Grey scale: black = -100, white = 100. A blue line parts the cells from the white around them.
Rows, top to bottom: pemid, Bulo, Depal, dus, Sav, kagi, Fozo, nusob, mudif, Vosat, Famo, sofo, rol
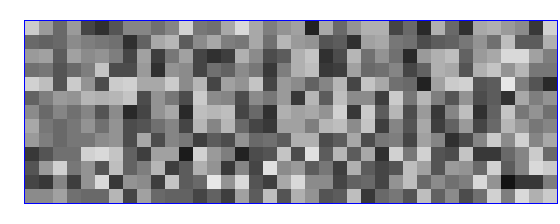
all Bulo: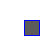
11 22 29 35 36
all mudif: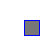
3 4 11 25
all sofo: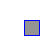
4 7 14 26 33
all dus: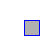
19 29 32
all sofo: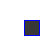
1 6 35 36

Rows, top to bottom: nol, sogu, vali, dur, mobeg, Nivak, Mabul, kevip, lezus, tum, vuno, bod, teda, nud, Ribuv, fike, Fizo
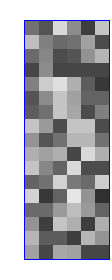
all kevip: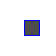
2 5
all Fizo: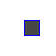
1 4 5
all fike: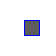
1 2
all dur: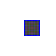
0 2 3 4 5
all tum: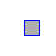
0 2 5
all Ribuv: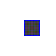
1 4
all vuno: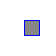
1

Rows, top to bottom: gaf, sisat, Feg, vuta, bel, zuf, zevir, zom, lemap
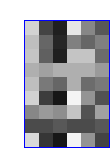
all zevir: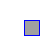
5
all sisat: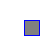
3 5
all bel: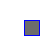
4
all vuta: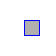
0 2 3 4
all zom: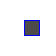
0 1 3 4
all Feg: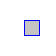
0 3 4

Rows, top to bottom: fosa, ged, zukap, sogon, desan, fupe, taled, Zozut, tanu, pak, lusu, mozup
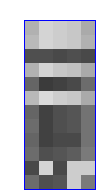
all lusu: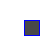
0 2
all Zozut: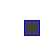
1
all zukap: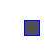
0 1 3

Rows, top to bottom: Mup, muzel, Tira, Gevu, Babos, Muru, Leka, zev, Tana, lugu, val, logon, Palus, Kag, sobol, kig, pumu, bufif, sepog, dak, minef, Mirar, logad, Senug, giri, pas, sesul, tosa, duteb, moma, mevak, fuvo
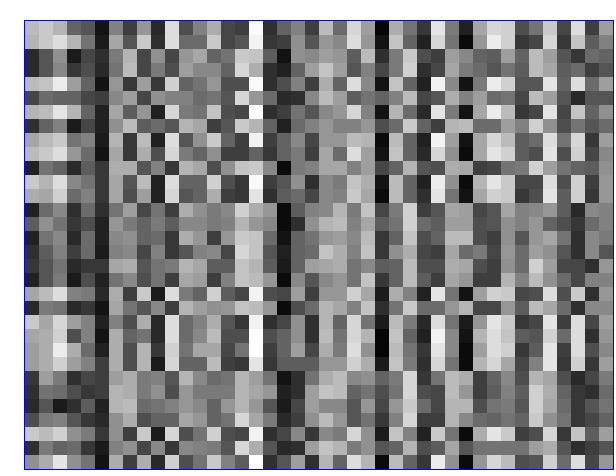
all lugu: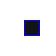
5 25
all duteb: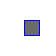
32

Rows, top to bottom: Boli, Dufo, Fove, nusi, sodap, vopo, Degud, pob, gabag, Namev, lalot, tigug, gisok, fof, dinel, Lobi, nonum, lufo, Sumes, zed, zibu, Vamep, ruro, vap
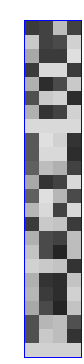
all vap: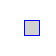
0 1 2 3
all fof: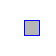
0
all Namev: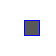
0
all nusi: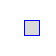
1 2
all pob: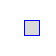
0 1 2 3
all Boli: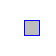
2

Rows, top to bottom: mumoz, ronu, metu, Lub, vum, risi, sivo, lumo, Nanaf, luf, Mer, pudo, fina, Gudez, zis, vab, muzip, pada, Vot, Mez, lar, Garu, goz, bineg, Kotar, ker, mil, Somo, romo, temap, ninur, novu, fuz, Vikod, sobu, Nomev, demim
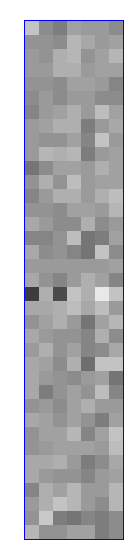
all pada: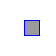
0 1 2 3 4 5
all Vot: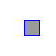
3
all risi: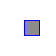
0 2 5 6
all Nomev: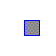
6

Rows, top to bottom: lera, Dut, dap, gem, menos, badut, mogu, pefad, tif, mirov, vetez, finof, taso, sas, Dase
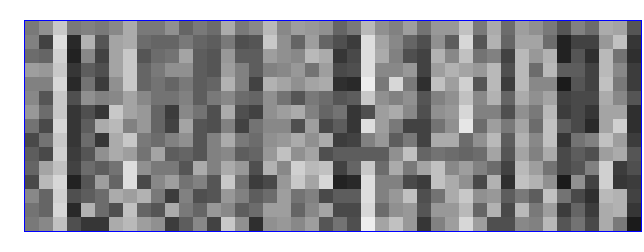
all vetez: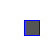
11 39
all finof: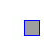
5 10
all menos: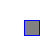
0 1 15
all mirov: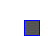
4 12 34 43
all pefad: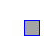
11 35 41
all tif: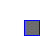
4 9 16 31
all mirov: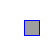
7 41

